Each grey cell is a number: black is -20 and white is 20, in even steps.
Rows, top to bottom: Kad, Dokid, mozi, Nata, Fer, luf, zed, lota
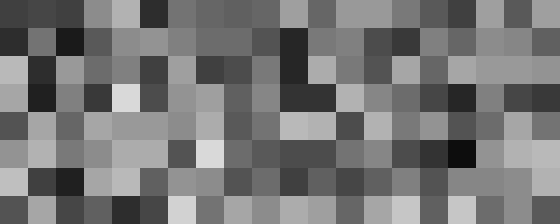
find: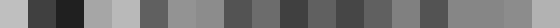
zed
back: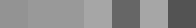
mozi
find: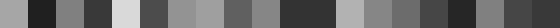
Nata
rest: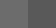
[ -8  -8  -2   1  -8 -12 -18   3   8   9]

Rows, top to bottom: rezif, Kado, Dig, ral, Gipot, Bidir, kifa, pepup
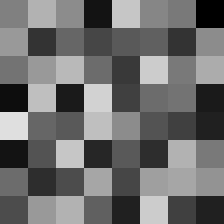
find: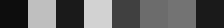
ral
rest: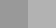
[ -5 -15  12 -10 -15]

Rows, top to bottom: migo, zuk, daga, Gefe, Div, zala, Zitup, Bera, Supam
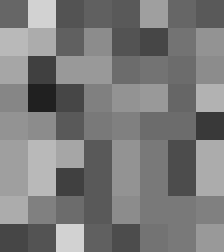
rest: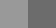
[-2 -3  2]
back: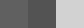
migo
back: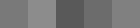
Bera
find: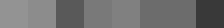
Div
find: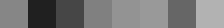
Gefe
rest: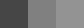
[ 4 -4  8]

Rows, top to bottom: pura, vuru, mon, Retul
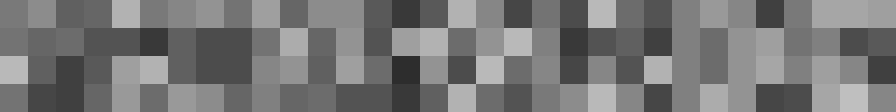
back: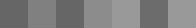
Retul
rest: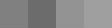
[-2  0 -8 -6]
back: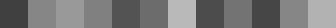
pura
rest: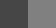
[ 7  3 -9 -8  6 10  1]
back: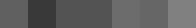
Retul

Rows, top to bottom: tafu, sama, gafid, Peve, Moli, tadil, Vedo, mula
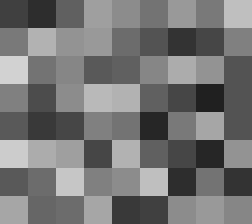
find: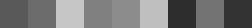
Vedo
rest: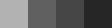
[3]
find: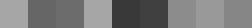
mula

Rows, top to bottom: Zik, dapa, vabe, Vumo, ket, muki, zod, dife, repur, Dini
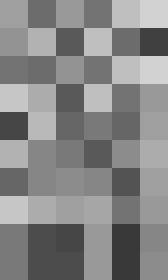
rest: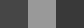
[1]
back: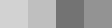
vabe
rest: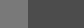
[  4 -11   2]
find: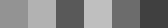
dapa
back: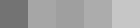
dife
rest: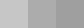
[ 6 -2  4]
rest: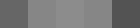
[5]

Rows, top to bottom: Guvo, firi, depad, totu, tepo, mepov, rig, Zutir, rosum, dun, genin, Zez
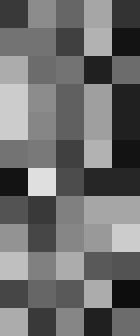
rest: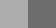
[ -2 -15  -3]
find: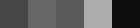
genin
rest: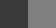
[6 6]
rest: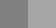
[6]
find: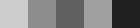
totu

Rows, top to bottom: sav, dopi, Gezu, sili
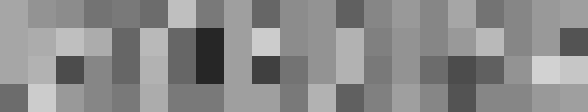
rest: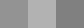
[ 3  1  4  9  1  4 -7]
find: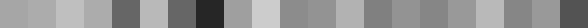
dopi
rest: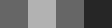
[  5 -10  -2   3   8  -1   3  -3  -8  -5   3  13  11]
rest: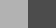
[  1  -4   8  -4 -14   5 -10  -2   3   8  -1   3  -3  -8  -5   3  13  11]

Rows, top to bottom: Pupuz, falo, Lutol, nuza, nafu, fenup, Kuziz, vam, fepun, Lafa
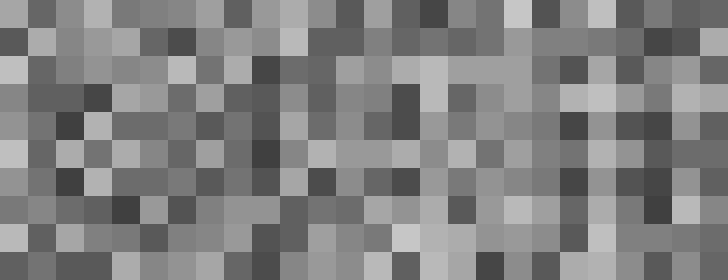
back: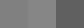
nuza
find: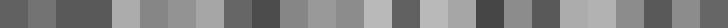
Lafa
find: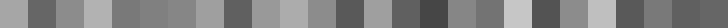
Pupuz
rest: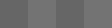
[ 4  0  0 -1 -3 -9 -7  7]
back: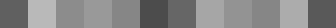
Lafa

